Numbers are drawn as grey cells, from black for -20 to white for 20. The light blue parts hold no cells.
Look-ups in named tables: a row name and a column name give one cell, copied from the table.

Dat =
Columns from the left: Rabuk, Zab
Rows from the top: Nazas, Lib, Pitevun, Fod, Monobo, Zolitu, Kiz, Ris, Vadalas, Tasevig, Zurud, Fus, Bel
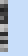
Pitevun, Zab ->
-13
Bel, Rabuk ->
3
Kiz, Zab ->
9
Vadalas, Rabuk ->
-13
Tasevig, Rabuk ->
4
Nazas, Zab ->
4
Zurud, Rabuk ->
-13
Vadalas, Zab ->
-13
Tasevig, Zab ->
5
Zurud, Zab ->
-12
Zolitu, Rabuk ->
-12
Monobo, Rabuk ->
-2
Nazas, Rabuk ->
8
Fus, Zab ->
9
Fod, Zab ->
-10
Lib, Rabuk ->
-7
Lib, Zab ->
-10
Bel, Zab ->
1

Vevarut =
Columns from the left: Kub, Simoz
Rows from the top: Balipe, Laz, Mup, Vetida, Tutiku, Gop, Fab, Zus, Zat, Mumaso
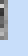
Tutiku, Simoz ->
4
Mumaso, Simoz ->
3
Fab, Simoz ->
4
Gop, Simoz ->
2
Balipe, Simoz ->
2
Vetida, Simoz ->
5
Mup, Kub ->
-11
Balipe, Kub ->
-6
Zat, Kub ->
9
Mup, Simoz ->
5
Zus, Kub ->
6
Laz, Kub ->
13
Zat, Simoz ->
3
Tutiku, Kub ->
-4
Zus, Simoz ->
5

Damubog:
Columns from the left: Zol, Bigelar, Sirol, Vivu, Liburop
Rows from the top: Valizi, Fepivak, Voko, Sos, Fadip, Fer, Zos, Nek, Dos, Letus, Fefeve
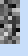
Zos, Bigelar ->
5
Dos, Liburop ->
11
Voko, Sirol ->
-5
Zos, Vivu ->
-12
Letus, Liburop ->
0
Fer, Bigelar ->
-5
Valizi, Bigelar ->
-13
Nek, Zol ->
3
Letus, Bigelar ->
-2
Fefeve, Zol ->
0
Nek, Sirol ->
3
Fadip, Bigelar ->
-8
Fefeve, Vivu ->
-10
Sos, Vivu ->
1
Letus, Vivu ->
1
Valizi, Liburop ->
-3
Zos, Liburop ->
2
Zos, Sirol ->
10
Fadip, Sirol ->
10
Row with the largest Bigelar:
Dos

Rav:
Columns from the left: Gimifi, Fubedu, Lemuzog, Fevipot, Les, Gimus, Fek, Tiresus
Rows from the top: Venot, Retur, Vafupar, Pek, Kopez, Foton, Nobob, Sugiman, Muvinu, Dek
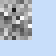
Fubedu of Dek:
-2
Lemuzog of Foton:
-1
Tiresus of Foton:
-1
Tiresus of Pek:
16
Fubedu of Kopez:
-10
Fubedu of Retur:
0
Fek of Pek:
8
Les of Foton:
16
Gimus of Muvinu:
-4
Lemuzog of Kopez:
-6
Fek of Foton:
4
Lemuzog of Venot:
6
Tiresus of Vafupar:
7
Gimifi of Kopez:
1
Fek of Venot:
9
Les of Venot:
0
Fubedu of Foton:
-3
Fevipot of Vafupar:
-16

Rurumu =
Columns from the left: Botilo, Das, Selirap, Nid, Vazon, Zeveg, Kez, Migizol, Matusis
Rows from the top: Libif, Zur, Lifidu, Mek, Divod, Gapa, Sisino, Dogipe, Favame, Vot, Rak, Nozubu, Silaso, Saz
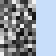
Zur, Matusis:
10
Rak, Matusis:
-14
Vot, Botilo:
14
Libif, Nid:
17
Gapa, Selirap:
-2
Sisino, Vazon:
-11
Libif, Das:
-12
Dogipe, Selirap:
8
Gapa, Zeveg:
-10
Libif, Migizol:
6
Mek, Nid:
10

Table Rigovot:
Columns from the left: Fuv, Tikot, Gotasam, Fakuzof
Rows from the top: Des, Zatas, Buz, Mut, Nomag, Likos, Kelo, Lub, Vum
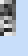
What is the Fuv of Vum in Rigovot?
-12
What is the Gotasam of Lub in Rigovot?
-12
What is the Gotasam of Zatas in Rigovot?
-8
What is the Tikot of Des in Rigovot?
6
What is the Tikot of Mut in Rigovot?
-8
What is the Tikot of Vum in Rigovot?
17
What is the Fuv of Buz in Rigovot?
-1
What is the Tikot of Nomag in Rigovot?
11
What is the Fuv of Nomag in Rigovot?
3
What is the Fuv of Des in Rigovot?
17
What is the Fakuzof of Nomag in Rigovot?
-5
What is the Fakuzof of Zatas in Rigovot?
-5
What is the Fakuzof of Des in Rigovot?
-9
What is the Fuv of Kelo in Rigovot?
9
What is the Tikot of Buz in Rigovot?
-6
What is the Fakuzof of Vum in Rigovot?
12
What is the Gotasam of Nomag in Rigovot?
6
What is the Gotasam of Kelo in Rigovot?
12
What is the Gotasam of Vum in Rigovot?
16
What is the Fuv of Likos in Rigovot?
13

